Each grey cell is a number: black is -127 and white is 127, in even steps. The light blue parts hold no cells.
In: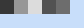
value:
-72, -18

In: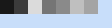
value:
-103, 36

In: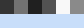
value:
-75, 10

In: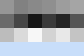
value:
22, 68

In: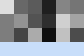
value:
94, -51

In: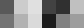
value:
-38, 29

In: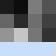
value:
-100, -77

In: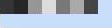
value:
-74, -58
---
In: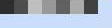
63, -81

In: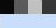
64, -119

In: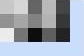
107, -114

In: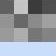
68, -68

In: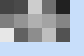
103, -94

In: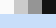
122, -108

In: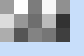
127, -77

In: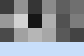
83, -105

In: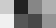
112, -93
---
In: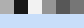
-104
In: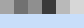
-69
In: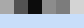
-115
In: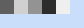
-83
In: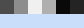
-118
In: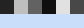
-112
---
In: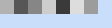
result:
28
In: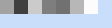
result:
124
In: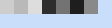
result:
9
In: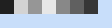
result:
-73
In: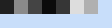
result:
48
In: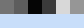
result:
22
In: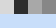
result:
7
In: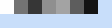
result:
-107
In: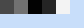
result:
115
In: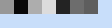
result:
-33
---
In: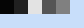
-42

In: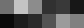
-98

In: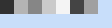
6

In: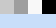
73

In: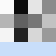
-30

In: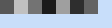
-40

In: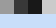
27
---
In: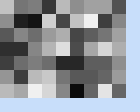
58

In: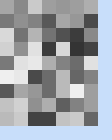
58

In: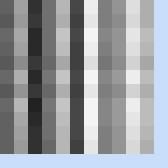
-30

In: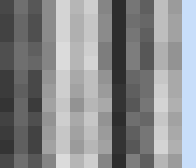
-55

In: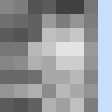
-36

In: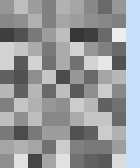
15

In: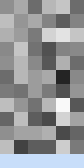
62
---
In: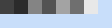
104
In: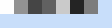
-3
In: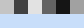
33
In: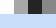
7
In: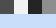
14
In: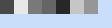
22
